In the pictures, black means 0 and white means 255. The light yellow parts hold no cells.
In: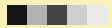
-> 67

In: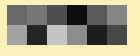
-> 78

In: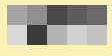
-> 72

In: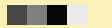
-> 4

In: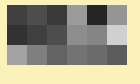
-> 57

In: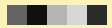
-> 181

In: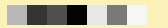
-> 79

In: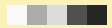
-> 220

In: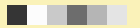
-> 201

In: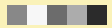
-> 108
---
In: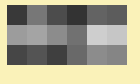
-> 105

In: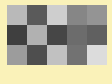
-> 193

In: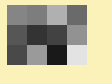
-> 154

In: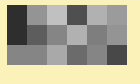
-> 107

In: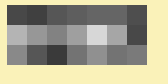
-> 144

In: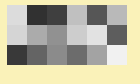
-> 108
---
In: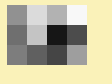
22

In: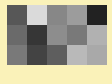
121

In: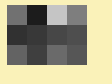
71

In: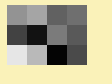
123

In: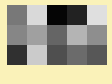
180

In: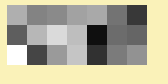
108
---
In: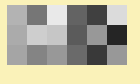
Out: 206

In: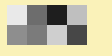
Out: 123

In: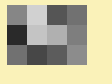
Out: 196

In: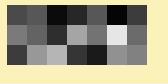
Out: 99

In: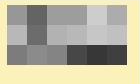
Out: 108

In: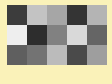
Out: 45
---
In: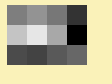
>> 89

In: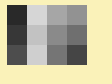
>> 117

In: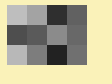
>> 34

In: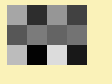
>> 220

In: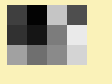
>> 138

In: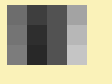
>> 82
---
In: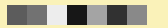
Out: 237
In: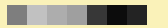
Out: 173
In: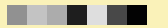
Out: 172
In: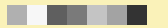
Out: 95
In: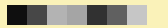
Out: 179
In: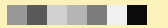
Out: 208
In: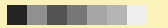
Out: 83
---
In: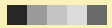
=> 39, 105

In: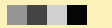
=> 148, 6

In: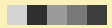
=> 212, 62

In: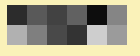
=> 44, 155

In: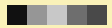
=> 17, 73

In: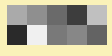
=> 170, 99
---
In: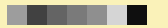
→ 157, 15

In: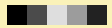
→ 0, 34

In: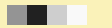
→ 148, 249

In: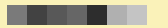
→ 122, 196

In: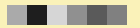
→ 170, 128

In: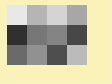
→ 232, 187

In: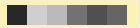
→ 40, 101

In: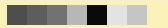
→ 78, 197
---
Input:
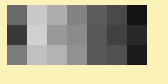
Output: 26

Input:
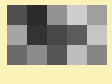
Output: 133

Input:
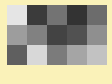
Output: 194

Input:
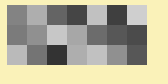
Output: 87

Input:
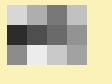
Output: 162

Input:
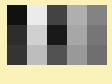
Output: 111

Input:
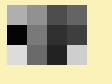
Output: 206

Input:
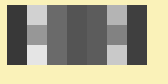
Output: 63
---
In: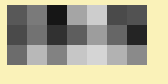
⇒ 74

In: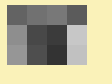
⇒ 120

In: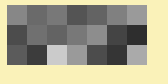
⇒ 128

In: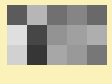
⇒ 133

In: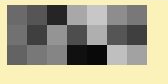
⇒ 141

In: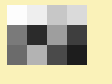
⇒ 199

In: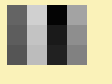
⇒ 4

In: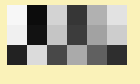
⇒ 177
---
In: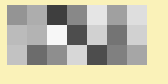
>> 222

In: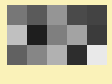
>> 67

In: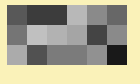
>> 103

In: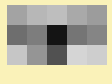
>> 156

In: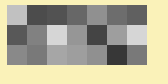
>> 96

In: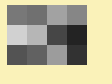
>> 134

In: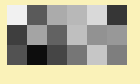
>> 54

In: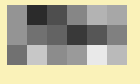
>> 167
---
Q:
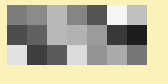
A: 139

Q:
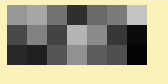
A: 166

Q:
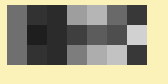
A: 50

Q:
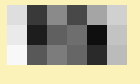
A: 57

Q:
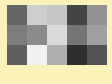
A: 206

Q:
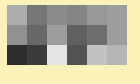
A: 118

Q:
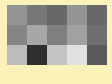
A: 119
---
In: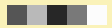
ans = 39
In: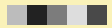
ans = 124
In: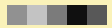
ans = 123
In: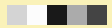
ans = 25
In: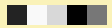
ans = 216
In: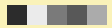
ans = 122
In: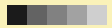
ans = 129
